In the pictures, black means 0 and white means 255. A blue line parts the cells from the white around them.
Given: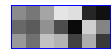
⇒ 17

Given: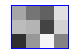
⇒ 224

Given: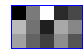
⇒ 72

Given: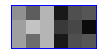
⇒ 86

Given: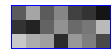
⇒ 21

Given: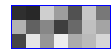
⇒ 120

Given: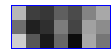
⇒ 168
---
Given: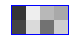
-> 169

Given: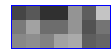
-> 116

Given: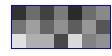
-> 86

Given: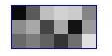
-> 155

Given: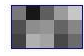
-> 134

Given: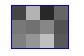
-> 82

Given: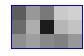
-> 195

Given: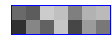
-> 186

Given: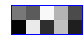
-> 75

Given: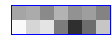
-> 131
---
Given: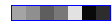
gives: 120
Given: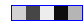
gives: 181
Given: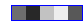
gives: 110
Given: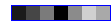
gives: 123
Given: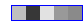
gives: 153
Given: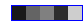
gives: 100
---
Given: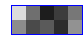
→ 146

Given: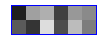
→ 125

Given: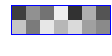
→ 138

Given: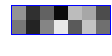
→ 111

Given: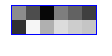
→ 197

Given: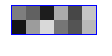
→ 184

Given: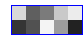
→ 34

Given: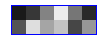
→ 151

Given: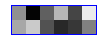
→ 129

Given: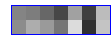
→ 196
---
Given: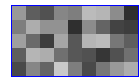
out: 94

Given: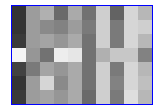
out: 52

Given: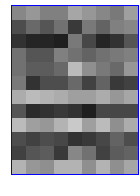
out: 65

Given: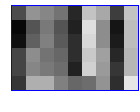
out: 69

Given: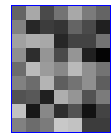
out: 194

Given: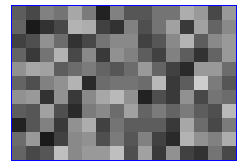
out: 108
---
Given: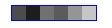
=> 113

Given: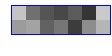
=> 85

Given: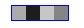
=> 198

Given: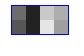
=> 201

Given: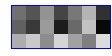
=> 147

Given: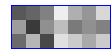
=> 129
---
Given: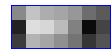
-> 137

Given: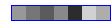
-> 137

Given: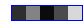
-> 75

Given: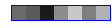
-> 126

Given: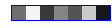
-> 111

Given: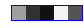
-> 84
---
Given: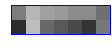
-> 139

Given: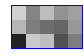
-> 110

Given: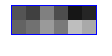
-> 77

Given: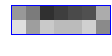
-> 74

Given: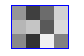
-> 197

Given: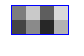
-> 201

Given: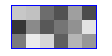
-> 117

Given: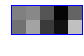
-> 85

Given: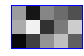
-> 49

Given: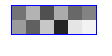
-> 171
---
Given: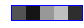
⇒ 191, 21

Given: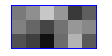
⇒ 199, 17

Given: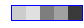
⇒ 224, 58

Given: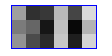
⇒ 218, 8

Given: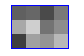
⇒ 207, 62

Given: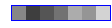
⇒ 211, 62

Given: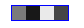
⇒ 234, 24
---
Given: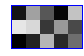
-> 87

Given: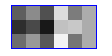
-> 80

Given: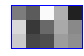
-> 250

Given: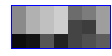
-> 192

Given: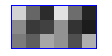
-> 44

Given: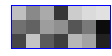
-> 170

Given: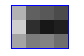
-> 88

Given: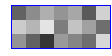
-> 175

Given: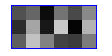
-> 12
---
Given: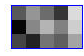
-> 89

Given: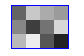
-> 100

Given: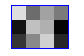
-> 222

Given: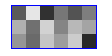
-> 91

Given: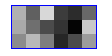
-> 177

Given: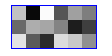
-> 194

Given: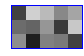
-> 65

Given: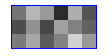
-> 117
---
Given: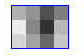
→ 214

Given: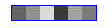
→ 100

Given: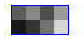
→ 24

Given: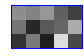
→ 51

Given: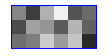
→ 112

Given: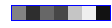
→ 131

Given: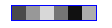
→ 74

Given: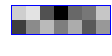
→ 62

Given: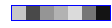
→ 199

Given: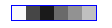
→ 249
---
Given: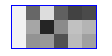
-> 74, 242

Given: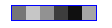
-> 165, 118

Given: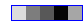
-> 166, 220

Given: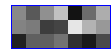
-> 173, 34

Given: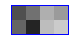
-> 155, 100

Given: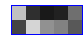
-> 111, 68

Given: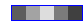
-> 64, 93

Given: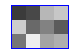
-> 199, 118

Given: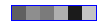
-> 195, 96
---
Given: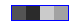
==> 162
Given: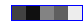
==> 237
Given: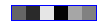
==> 129
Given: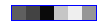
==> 150
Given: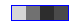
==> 74
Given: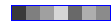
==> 139
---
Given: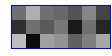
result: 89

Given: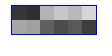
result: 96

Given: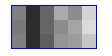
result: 102

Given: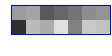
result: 172

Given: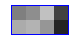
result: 150

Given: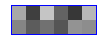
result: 113
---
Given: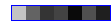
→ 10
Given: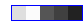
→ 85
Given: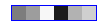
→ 27
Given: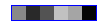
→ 193
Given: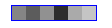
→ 45
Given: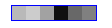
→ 16
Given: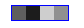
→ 28
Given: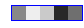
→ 202
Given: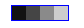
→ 69
